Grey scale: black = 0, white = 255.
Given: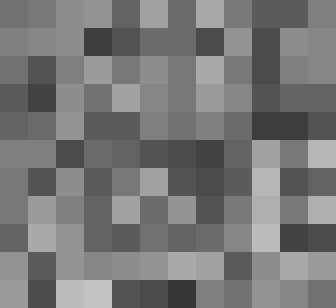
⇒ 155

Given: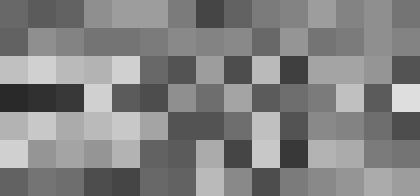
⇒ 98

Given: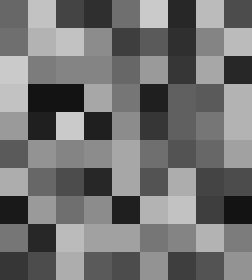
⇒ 54

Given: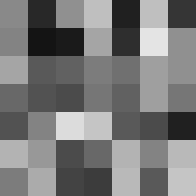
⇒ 124

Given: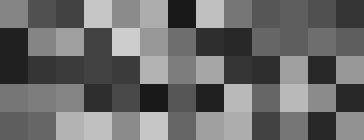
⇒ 94
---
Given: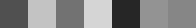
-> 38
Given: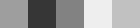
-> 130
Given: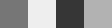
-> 238
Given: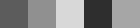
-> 216
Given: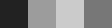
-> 156
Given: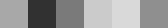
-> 203
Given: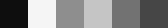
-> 197
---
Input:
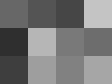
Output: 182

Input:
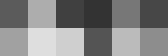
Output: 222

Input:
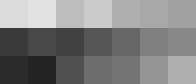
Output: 72

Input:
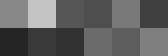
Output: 57

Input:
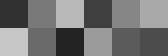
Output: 106

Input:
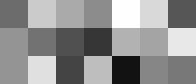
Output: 114

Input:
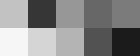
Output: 213

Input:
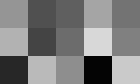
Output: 68

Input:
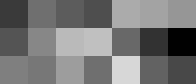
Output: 135
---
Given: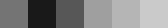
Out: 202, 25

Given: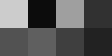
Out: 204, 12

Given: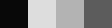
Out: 221, 8

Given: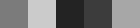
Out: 203, 35

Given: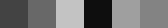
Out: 195, 14

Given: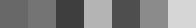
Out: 214, 62

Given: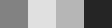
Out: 224, 37
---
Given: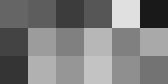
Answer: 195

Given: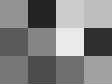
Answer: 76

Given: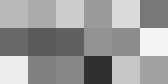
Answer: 48

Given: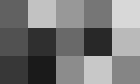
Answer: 140

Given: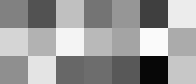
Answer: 88

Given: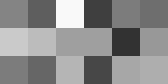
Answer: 71
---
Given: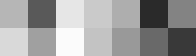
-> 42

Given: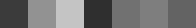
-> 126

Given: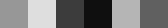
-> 181

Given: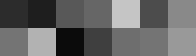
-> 76

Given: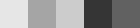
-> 53

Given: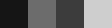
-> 60

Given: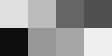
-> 101
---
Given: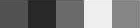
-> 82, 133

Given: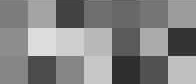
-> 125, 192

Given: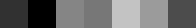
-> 49, 76

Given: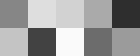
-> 134, 155

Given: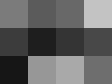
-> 123, 110

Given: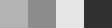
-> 179, 49

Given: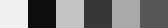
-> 240, 87

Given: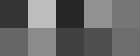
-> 52, 110

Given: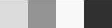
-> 219, 49
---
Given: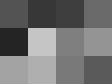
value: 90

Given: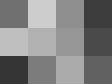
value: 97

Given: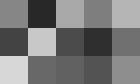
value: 142

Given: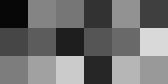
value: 153

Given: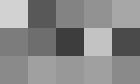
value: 138

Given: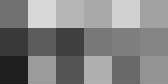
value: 147

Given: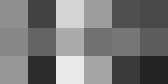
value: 36

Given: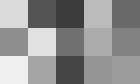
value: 156

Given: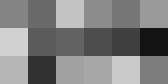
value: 124
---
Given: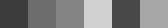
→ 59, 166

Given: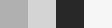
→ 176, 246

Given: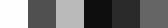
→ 254, 101

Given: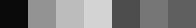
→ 10, 95

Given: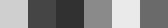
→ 207, 106

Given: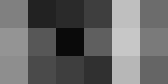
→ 128, 101

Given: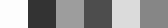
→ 253, 134

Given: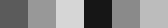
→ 91, 188

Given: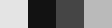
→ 228, 186

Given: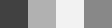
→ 65, 136
